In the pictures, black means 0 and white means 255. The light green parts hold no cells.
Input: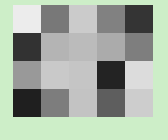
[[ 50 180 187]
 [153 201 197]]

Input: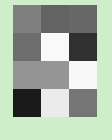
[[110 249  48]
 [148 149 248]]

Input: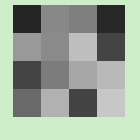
[[153 138 190]
 [ 68 124 167]]

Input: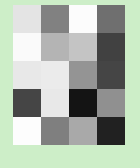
[[250 180 196]
 [232 235 148]]

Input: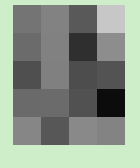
[[107 129  47]
 [ 79 128  77]]

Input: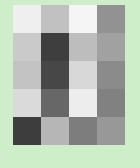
[[202  62 189]
 [195  71 216]]

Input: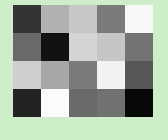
[[105  18 213]
 [207 167 122]]
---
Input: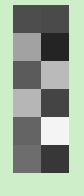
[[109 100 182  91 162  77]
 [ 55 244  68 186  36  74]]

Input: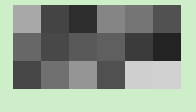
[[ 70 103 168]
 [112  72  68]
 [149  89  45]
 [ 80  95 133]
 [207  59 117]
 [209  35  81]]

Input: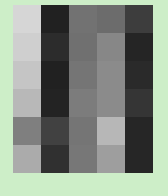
[[171 127 184 197 207 214]
 [ 48  65  35  33  44  33]
 [119 117 124 117 112 114]
 [158 183 139 139 135 108]
 [ 38  38  53  42  37  61]]

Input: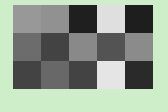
[[ 67 108 152]
 [104  67 145]
 [ 67 137  31]
 [229  83 223]
 [ 42 139  30]]

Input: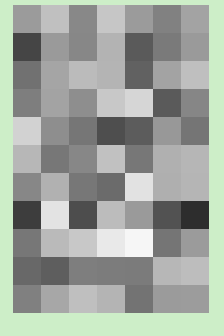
[[128 104 119  61 135 183 210 126 113  69 155]
 [167  94 186 227 177 119 142 163 165 154 192]
 [191 126 200  77 119 135 118 142 187 135 136]
 [180 124 233 188 107 193  78 200 180 179 198]
 [115 123 246 154 226 119  92 214  97  90 155]
 [155 183 117  82 175 176 152  90 163 122 129]
 [156 189 155  45 181 182 117 134 191 154 163]]

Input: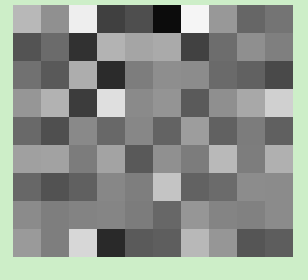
[[154 139 103 160 105 150 113  83 184]
 [126 126  82 162  79 178  89 107 144]
 [215 131  96 124 137  60 173  49 238]
 [ 41 133 135 163 104 223  43 179  64]
 [ 90 124 126  89 135 138 125 165  78]
 [ 94 103 196 144  99 148 142 170  12]
 [184 150  98 124 157  90 140  65 245]
 [150 132 107 185  97 143 106 109 152]
 [ 85 129 140 125 124 168  97 143 102]
 [ 93 139 139 176  96 208  73 127 116]]

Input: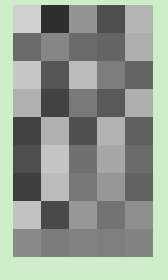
[[137 194  62  78  66 176 199 106 209]
 [124  73 188 197 176  66  86 134  46]
 [130 151 119 112  80 121 188 106 148]
 [126 114 151 167 178  89 125 101  78]
 [131 142  98 107  96 175  99 174 181]]

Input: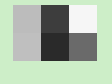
[[191 188]
 [ 42  61]
 [106 246]]

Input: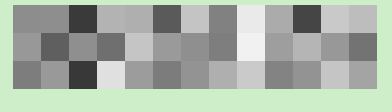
[[125 152 141]
 [153  95 142]
 [ 56 143  58]
 [224 111 179]
 [156 197 175]
 [124 154  90]
 [147 143 196]
 [175 126 129]
 [202 241 234]
 [131 158 171]
 [147 181  69]
 [197 152 201]
 [164 115 189]]
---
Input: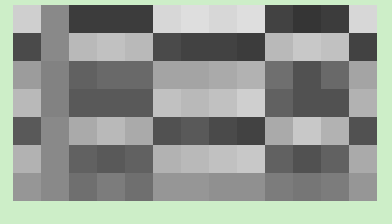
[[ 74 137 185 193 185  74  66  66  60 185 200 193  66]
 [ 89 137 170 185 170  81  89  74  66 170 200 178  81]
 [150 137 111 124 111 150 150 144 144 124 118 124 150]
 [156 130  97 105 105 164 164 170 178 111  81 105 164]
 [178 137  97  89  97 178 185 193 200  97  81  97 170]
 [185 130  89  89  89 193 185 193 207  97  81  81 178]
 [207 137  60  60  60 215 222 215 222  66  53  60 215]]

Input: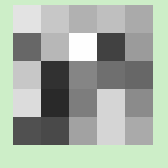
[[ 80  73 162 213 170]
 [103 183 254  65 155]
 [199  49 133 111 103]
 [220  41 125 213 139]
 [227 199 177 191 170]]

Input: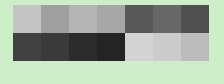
[[ 65  58  44  36 211 203 188]
 [196 159 181 167  88 103  80]]

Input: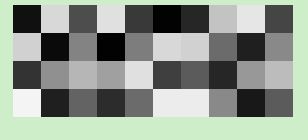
[[ 16 216  77 224  57   2  38 195 230  69]
 [ 51 144 182 160 224  63  91  38 152 188]
 [209  10 131   2 125 216 209 107  31 137]
 [244  31  99  44 107 236 236 137  24  91]]

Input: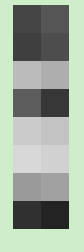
[[ 48  35]
 [ 63  77]
 [ 69  85]
 [ 93  55]
 [154 161]
 [187 174]
 [203 195]
 [216 209]]

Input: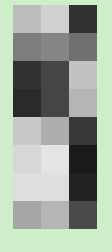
[[ 42  69 181]
 [ 49  69 194]
 [125 133 112]
 [166 181  75]
 [188 208  49]
 [200 173  56]
 [215 228  26]
 [222 222  34]]

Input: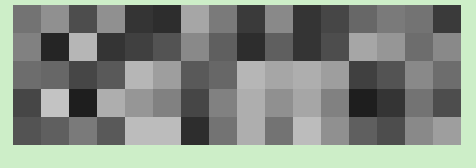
[[ 70 195  30 174 150 129  70 129 174 144 166 129  30  52 115  77]
 [ 83  95 122  89 188 188  45 115 174 115 188 144  95  77 137 158]
 [109 103  70  89 182 158  89 103 182 166 174 158  64  83 137 109]
 [115 144  77 144  52  45 166 122  58 137  52  70 103 122 115  58]
 [129  37 182  52  64  83 137  95  45  95  52  77 166 150 109 137]]

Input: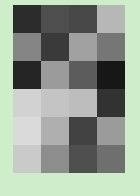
[[ 37 155  92  23]
 [ 44  78  72 183]
 [133  58 161 118]
 [202 141  78 111]
 [210 196 189  50]
 [218 175  66 155]]

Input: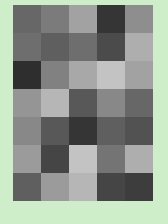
[[ 46 129 168 195 162]
 [ 95 155 182  69  61]
 [103 123 162  53 142]
 [110  95 110  75 174]
 [136  88  53  95  82]
 [149 182  88 136 103]
 [155  69 195 116 174]]
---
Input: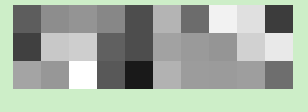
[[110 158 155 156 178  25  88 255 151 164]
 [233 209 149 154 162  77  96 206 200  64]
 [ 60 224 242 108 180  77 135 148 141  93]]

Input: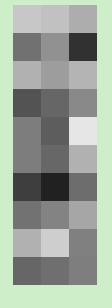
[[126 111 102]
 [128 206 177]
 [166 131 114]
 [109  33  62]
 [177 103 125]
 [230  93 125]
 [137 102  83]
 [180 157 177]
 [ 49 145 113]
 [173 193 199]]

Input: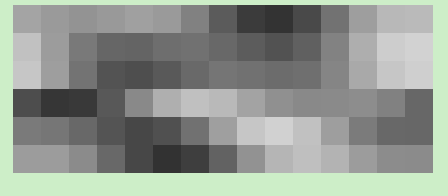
[[139 140 156 179 191 181 146  98  62  50  71 104 139 156 156]
 [103 104 123 158 193 209 198 159 113  80  71  84 104 118 122]
 [103 129 141 138 137 144 163 185 192 175 137  88  57  54  77]
 [207 198 169 133 111 108 113 117 105  89  78  83 115 158 198]
 [210 205 174 130  96  82  92 104 113 110 100 102 121 156 193]
 [186 184 158 114  73  51  59  91 129 154 160 153 147 154 164]]

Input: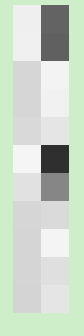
[[229 212]
 [223 213]
 [244 213]
 [218 214]
 [134 225]
 [ 47 245]
 [229 217]
 [241 214]
 [243 214]
 [ 96 240]
 [ 99 239]]

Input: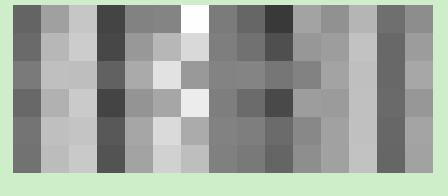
[[162 102 194 161 142 101 121 128 190 209 163  83 201 188 114]
 [164 103 192 161 136 107 126 130 171 218 166  88 196 191 116]
 [151 106 192 155 157  73 107 126 236 166 148  68 202 177 104]
 [167 104 191 163 130 118 132 131 153 226 170  97 190 191 122]
 [156 104 194 157 151  79 113 126 217 183 152  71 204 183 106]
 [141 111 181 145 163  57 102 123 254 132 130  68 198 160 100]]

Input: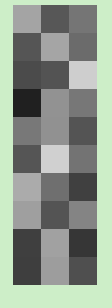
[[ 79 157  62]
 [ 54 161  63]
 [132  84 159]
 [ 64 111 171]
 [115 208  85]
 [ 84 145 120]
 [119 146  32]
 [206  83  75]
 [107 165  85]
 [117  87 164]]

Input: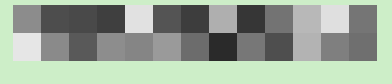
[[111 127 179  78 119  42 108 154 133 141  89 138 230]
 [117 223 184 115  54 175  61  84 225  63  73  77 140]]
